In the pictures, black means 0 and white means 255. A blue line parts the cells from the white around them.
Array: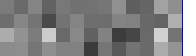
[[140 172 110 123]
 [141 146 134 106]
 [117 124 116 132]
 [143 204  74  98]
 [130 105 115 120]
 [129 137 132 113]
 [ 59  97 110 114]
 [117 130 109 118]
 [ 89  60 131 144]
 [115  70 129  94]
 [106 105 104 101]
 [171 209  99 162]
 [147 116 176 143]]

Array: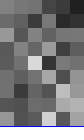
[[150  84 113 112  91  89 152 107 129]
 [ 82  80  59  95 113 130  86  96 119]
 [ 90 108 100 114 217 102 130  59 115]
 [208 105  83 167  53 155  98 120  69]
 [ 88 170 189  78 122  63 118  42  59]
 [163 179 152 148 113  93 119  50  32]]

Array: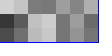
[[ 76  55 209]
 [111  91 195]
 [187 193 123]
 [200 205 120]
 [117 118 158]
 [148 157 133]
 [117 107 175]]

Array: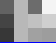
[[ 55  68  98]
 [184 184 184]
 [161 193 108]
 [157 207 244]]

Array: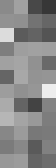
[[152 123 135 182 171 157 101 161 126 220 146 138]
 [156 136 155 164 100 144 168 165 158  91 144 161]
 [100  90 120 153  67 150 147 145 161  99 115  72]
 [109 129 122 125 131 237 149 105 159  84 102  55]]

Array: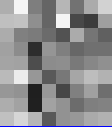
[[192 173 151 186 164 161 172 191 174]
 [214 162 146 236 162 140 128 194 245]
 [182  32  31 151  77  45 123 143 126]
 [ 89 162 152  89 140 149 107 101 101]
 [146 146  70 120 142 127  82 245 182]
 [152 108 128 166 121 103 171  72 114]
 [170 127 160 189 135 112 117  60 171]
 [177 130 110 178 144 112  96 159 210]]
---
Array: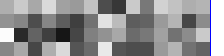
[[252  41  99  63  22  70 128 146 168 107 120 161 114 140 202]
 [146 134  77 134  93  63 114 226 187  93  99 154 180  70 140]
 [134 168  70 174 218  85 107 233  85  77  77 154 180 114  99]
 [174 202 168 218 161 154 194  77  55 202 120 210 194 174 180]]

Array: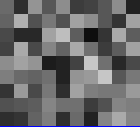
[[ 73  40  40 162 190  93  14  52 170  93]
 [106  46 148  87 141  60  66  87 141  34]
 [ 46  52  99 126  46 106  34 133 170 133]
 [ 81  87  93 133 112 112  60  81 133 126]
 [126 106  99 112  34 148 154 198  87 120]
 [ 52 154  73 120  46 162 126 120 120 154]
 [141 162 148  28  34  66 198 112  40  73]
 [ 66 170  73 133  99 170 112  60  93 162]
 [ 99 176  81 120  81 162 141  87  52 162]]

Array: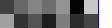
[[160  50  84  30 125  44  70]
 [ 64 104 133 110 147   3 199]]

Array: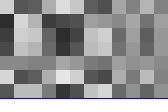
[[214  80  93 174 229 207  86  73 174 122 187 129]
 [207  86  93 174 221 199  93  80 166 129 180 129]
 [137 137 129 129 166 151 122 114 159 144 151 137]
 [ 86 187 187 122  53  80 193 214 106 144  99 144]
 [ 73 193 180 106  53  86 187 199 114 151  99 151]
 [ 61 207 199  99  45  67 193 207 106 159  93 151]
 [ 45 214 180  61  73  80 159 151 137 166 114 159]]

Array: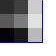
[[  4  25 184]
 [ 43  63 204]
 [ 89 124 225]]

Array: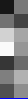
[[114  67]
 [ 54 107]
 [ 23 121]
 [ 80 142]
 [250 150]
 [210 165]
 [127 177]]
